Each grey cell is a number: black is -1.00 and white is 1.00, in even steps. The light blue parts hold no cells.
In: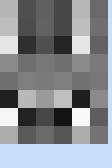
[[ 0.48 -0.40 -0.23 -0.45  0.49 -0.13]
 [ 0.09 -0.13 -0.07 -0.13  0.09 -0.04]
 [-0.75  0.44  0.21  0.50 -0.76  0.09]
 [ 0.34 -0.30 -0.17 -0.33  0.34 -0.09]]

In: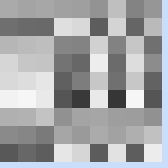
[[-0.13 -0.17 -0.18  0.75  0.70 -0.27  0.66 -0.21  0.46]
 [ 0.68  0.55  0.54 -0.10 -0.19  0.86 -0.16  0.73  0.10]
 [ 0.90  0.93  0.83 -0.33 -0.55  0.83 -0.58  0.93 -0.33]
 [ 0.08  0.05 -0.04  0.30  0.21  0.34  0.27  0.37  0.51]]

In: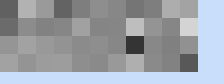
[[-0.16  0.10  0.02  0.05  0.26  0.04  0.05  0.49  0.16  0.05  0.66]
 [ 0.27  0.16  0.22  0.23  0.11  0.08  0.20  0.37  0.08  0.02 -0.31]]

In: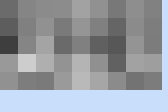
[[-0.27  0.00  0.14 -0.04  0.17  0.00 -0.21  0.09 -0.02]
 [ 0.20  0.61  0.37  0.15  0.41  0.13 -0.24  0.27  0.24]]

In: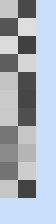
[[-0.33  0.74]
 [-0.26  0.68]
 [ 0.59 -0.45]
 [-0.08  0.55]
 [-0.10  0.61]]

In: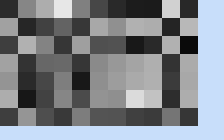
[[ 0.26 -0.70 -0.49 -0.22 -0.57  0.32  0.13  0.39  0.36 -0.72  0.44]
 [ 0.27 -0.60 -0.19 -0.18 -0.58  0.08  0.19  0.29  0.37 -0.60  0.34]
 [ 0.36 -0.82 -0.48  0.05 -0.41  0.15  0.12  0.72  0.52 -0.65  0.36]]
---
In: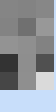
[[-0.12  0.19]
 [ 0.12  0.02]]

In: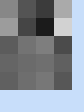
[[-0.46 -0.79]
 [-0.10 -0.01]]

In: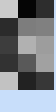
[[-0.02  0.00]
 [ 0.39  0.23]]

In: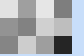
[[0.02 0.63]
 [0.61 0.24]]

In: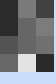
[[-0.20 -0.03]
 [-0.20 -0.12]]

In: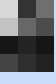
[[-0.19 -0.40]
 [-0.72 -0.83]]
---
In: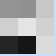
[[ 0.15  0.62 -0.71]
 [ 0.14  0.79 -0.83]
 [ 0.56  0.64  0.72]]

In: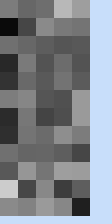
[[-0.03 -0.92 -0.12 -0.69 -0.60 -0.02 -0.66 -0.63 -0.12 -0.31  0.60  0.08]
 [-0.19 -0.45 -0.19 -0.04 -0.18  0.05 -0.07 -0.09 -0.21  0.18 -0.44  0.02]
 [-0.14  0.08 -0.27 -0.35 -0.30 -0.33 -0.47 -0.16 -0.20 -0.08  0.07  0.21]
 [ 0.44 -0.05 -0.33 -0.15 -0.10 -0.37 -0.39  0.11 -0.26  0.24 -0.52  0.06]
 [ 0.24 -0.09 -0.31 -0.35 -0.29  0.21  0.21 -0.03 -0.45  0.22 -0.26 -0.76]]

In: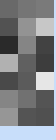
[[-0.18 -0.36 -0.67  0.39 -0.43  0.04  0.18]
 [-0.08  0.15  0.04 -0.25 -0.29 -0.11 -0.34]
 [-0.04  0.56 -0.48 -0.52  0.80 -0.34 -0.37]]

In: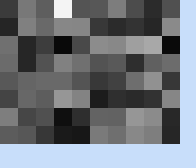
[[-0.54 -0.71 -0.12 -0.16 -0.31 -0.47 -0.01 -0.28]
 [-0.06  0.00 -0.70 -0.70 -0.21 -0.19 -0.45 -0.32]
 [-0.26 -0.18 -0.52 -0.36 -0.18 -0.27 -0.37 -0.57]
 [ 0.91  0.06 -0.93  0.01 -0.18  0.18 -0.88 -0.80]
 [-0.34  0.05 -0.43 -0.12 -0.34  0.03 -0.64 -0.82]
 [-0.32 -0.56  0.10 -0.35 -0.56 -0.78 -0.22 -0.04]
 [-0.02 -0.66  0.07 -0.30 -0.49 -0.63 -0.23 -0.13]
 [-0.40 -0.60  0.25 -0.64 -0.14 -0.67  0.18  0.07]
 [-0.66 -0.70  0.32 -0.25  0.14 -0.61  0.09 -0.01]
 [-0.37  0.08 -0.92 -0.15 -0.57  0.05 -0.69 -0.70]]

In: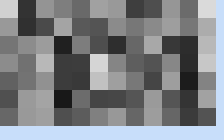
[[ 0.64  0.20 -0.08  0.10 -0.24 -0.37 -0.19]
 [-0.60 -0.62  0.10 -0.11 -0.10  0.21  0.20]
 [ 0.16 -0.42  0.22  0.44  0.14  0.29  0.25]
 [-0.01  0.29 -0.75 -0.53 -0.53 -0.81 -0.38]
 [-0.18 -0.30 -0.02 -0.52 -0.55 -0.15 -0.28]
 [ 0.26 -0.34 -0.39  0.67  0.51 -0.46  0.00]
 [ 0.20  0.09 -0.64  0.04  0.25 -0.44  0.19]
 [-0.51 -0.07 -0.19 -0.26 -0.06 -0.33 -0.20]
 [-0.39  0.08  0.32 -0.35 -0.46  0.21  0.23]
 [ 0.18  0.24 -0.56  0.06  0.24 -0.33 -0.20]
 [-0.16 -0.07 -0.65 -0.66 -0.78 -0.59 -0.54]
 [ 0.71  0.35  0.44  0.56  0.03  0.27 -0.35]]

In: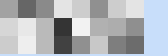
[[ 0.27  0.68  0.60]
 [-0.20  0.82  0.87]
 [ 0.08  0.46  0.46]
 [ 0.79 -0.59 -0.49]
 [ 0.61  0.90  0.13]
 [ 0.13  0.39  0.57]
 [ 0.61  0.36 -0.01]
 [ 0.79  0.12 -0.15]]

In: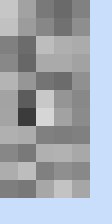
[[ 0.55  0.51  0.00  0.07  0.41  0.28  0.29  0.38  0.06  0.36 -0.01]
 [ 0.27  0.22 -0.15 -0.19  0.18 -0.28 -0.54  0.35 -0.05  0.48 -0.06]
 [-0.05  0.06  0.48  0.33 -0.09  0.57  0.68  0.00  0.38  0.00  0.31]
 [-0.17 -0.11  0.37  0.33 -0.15  0.17  0.27 -0.02  0.40  0.12  0.53]
 [ 0.01  0.11  0.34  0.27  0.13  0.07  0.09  0.00  0.32  0.07  0.30]]
